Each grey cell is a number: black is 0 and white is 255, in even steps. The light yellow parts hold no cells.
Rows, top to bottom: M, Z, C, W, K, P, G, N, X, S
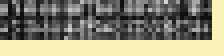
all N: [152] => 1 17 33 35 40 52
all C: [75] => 16 37 45 51

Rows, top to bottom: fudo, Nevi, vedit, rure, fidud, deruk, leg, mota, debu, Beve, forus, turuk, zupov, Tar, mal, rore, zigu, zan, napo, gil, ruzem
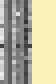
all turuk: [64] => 1 5 7 8
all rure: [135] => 2 6 8
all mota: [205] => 4
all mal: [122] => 5 6
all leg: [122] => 5 7
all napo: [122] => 5

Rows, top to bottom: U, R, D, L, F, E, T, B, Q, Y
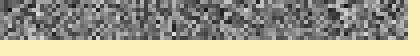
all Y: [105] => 1 3 13 22 45 48 51 66 75 78 79 81 84 91 97
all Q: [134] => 1 10 13 28 33 67 73 74 76 80 90 100
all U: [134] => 8 16 22 23 29 45 55 63 70
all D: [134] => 8 16 17 19 23 26 33 38 48 49 53 68 81 88 94

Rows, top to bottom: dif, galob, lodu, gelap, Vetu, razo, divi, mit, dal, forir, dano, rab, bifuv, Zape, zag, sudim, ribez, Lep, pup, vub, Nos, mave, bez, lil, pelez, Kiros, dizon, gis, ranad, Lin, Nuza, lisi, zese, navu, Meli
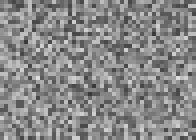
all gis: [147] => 19 21 31 33 35 38 48 49
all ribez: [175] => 2 4 6 9 24 34 37 49

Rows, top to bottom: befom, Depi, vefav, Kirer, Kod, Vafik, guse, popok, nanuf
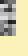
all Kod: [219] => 1 2
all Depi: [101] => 3
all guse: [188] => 2 4

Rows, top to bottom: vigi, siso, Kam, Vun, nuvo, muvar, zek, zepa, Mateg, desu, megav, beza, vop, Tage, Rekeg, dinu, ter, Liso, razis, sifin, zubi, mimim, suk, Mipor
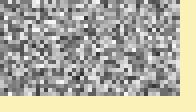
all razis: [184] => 4 17 22 23 26 32 35 43
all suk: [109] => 4 16 17 19 32 36 41 42
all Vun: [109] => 1 11 24 30 40
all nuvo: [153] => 5 15 23 28 29

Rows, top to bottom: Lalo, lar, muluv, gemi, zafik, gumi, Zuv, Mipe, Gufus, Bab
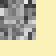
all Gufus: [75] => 2 8
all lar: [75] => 8
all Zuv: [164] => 5 7 8 9
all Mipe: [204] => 7 8
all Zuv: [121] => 1 2 4 6
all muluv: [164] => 2 5
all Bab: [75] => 8

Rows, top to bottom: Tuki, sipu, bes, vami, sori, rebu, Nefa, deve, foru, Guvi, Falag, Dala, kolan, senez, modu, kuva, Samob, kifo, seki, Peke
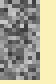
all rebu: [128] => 3 6
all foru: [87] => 3 4 6 9
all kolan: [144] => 1 4 8
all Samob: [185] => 1 3 6
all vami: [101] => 1 5 7 9
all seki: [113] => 2 4 7 10

